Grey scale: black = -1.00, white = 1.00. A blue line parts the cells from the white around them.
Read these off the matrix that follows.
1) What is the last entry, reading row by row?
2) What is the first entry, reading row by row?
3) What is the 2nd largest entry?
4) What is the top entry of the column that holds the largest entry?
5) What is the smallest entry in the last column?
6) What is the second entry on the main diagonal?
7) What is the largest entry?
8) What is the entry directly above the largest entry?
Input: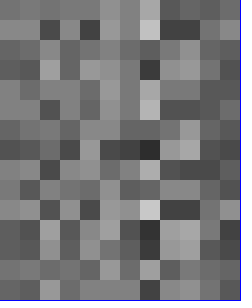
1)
-0.31
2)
-0.10
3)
0.51
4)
0.31
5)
-0.48
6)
0.07
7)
0.57
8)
-0.21

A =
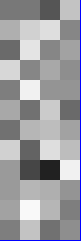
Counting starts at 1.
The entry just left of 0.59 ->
-0.11
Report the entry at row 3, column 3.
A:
0.05
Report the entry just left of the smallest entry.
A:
-0.45
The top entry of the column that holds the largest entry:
-0.06
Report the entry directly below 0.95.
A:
0.53
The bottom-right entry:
0.11
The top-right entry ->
0.53
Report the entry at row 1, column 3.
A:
-0.33
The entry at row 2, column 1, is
0.37
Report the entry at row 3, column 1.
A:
-0.17
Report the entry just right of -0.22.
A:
0.74
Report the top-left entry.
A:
-0.06

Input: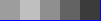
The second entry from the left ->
0.50
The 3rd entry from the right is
0.12
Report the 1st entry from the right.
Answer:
-0.54

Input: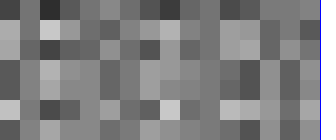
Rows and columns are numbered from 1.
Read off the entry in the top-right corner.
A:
0.02
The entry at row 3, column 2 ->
-0.20
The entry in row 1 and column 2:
-0.09
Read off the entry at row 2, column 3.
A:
0.57
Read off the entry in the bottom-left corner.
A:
-0.30
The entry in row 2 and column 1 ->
0.35
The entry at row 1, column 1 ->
-0.47
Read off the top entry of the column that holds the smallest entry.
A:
-0.64
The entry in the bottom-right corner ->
0.13
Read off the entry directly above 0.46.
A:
-0.20
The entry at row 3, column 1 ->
0.30

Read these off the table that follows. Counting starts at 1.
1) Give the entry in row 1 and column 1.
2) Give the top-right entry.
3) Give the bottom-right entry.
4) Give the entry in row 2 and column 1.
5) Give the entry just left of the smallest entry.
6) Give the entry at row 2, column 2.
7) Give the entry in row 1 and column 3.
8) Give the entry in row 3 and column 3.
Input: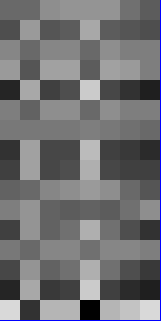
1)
-0.18
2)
-0.28
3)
0.70
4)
-0.39
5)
0.42
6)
0.21
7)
0.11
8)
0.05

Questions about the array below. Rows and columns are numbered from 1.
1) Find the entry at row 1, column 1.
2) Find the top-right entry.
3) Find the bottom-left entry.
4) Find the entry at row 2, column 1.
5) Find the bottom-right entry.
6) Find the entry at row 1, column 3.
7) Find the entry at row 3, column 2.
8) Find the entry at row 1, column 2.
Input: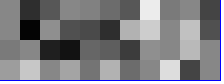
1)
0.06
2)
-0.47
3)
0.23
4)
0.06
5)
0.06
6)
-0.32
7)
0.06
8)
-0.64

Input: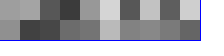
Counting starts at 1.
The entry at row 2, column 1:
0.13
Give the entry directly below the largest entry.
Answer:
0.46
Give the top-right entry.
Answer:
0.62
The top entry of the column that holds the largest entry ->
0.67
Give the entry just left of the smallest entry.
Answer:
-0.32
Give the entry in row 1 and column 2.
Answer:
0.29

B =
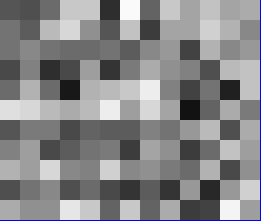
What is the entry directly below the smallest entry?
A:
0.19
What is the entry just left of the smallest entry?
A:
0.29
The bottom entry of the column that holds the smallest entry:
-0.53
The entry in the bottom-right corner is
0.24
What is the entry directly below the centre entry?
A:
-0.28
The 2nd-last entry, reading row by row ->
0.91
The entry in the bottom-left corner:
0.34
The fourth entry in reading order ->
0.57
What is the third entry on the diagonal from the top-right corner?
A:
0.40
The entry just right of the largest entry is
-0.22
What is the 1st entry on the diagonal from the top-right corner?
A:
0.34
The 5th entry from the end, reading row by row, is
0.34
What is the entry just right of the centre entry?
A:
0.69
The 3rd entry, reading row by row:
-0.16
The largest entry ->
0.96
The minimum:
-0.86
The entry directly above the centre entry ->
0.57
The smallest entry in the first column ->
-0.43
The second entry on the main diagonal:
-0.28
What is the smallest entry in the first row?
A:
-0.64
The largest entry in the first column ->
0.75
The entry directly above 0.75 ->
-0.16
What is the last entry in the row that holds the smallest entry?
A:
-0.04
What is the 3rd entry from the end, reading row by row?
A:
-0.48
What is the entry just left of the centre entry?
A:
0.86
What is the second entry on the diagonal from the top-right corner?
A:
0.40
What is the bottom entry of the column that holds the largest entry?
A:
0.57
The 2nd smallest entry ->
-0.81

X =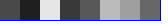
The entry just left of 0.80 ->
-0.76
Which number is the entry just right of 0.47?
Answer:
0.25

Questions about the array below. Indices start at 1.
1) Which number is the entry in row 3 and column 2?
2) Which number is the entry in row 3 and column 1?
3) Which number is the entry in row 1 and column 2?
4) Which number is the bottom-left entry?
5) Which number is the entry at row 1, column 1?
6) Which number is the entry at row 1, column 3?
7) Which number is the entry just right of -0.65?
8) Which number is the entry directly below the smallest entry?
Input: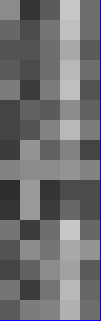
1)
-0.35
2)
-0.35
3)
-0.59
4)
-0.29
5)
0.09
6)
-0.29
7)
0.21
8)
-0.59
